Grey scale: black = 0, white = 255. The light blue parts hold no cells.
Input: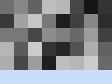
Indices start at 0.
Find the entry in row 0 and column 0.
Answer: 112
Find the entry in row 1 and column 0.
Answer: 57
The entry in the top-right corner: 51
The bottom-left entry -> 174
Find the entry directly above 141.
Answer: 120
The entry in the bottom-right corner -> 105
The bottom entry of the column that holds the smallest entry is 204
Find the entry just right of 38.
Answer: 83
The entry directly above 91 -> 120
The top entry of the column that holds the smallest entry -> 22
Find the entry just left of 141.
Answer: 71

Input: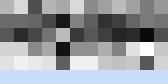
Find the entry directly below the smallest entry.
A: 255
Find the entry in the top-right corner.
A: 152
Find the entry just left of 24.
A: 71
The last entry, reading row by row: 211
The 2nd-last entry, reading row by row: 87
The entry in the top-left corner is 181
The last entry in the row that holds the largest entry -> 199
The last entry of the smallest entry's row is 79
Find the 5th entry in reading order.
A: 168
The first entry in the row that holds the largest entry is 211
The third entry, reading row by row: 79
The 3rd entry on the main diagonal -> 71
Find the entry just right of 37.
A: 43
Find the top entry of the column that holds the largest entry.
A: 123
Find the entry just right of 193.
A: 199
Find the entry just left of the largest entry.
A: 225
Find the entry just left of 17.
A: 168
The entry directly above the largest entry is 10

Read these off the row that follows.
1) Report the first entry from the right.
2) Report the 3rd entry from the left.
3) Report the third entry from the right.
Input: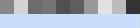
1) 51
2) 108
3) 225

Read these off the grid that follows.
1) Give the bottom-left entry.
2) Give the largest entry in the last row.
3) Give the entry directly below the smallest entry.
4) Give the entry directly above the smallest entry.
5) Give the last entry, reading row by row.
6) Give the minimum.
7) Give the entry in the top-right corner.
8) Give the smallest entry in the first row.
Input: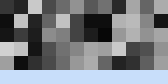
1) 159
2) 172
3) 159
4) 14
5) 159
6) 7
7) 172
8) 35
